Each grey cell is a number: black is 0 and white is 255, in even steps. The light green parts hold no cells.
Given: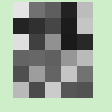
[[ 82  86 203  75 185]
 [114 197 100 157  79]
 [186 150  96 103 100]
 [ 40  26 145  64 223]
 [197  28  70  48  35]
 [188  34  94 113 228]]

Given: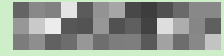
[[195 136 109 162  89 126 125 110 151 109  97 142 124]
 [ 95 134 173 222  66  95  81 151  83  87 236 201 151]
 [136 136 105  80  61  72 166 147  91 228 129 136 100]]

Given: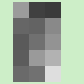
[[222 113 106]
 [178 154  92]
 [147 112  90]
 [137  99 102]
 [ 59  64 155]]

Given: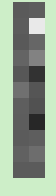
[[ 91  91]
 [109  97]
 [ 94  91]
 [ 39  93]
 [ 81  94]
 [ 85 112]
 [ 50  87]
 [130 100]
 [102  89]
 [233  92]
 [ 93  90]]

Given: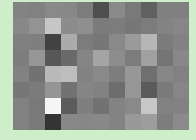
[[139 125 157 153 131 136 135 136  52 122 129]
 [130 129 199 137 131 114 127  92 245 121 129]
 [134 122  91 150 109 130 133 114 149 123 119]
 [129 134 111 151 125 137 130 189 185 114 130]
 [136 116 160 124 141 164 133 106  87 150 125]
 [130 123 182 154 137 119 124 171  66 127 128]
 [134 131 124 119 124 123 143 140 198 147 136]
 [128 128  97 121 138  79 124 136 137 129 131]]

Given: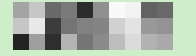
[[169 178 219 189 138 117 180  46 159  35]
 [147 153 227 209 132 129 116  60 232 198]
 [105  98 243 249 144  44 122 106 198 164]]

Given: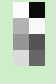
[[103 219]
 [ 84 149]
 [248 178]
 [ 11 251]]

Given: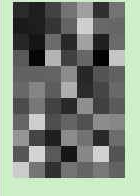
[[ 98 120 100 115  48 117 203]
 [ 84 208 135  22  89 212  86]
 [108  41 114 140  31  69 149]
 [134 140  81  99  78 206 101]
 [ 90  64 143  41  66 119  76]
 [105  69  42 174  93 132 104]
 [ 97  84  39 139 100  98  98]
 [197   3 103  65 180   7  89]
 [106  32 161  40 107  21  39]
 [102 104 207 100  53  30  26]
 [115  48 159 116  67  30  42]]

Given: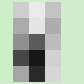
[[213  42 165]
 [209  23  71]
 [188  91 144]
 [172 228 170]
 [194 234 205]]
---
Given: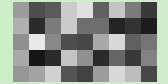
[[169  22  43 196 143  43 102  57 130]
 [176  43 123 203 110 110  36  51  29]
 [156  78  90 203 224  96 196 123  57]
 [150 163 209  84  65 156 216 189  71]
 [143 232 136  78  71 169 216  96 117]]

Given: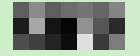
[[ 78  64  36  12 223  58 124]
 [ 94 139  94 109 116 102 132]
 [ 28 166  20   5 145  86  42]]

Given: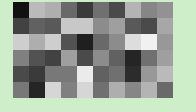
[[120  37 214 128 214 112 174 134 180 105]
 [ 74  58 120 120 235  97 112  44 152 186]
 [128  82  66 159  74 140  97  37 112 159]
 [ 66  97  89 200 200 140 159  89  74 167]
 [206 174 206  82  31 105 140 221 241 152]
 [ 17 186 174 105  58 112  74 180 134 146]]

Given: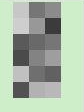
[[ 90 105 118]
 [192 111  97]
 [199 118 139]
 [ 75 131 158]
 [206 152  59]
 [ 82 178 184]]

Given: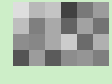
[[190 127 169  99 162 115]
 [141 135 169 204 107 176]
 [ 84 156  91 141 149 127]
 [222 184 196  65 121 156]]

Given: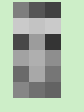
[[126  85  65]
 [134 112  99]
 [ 72 156  52]
 [106 168 118]
 [162 175 142]
 [202 195 202]]
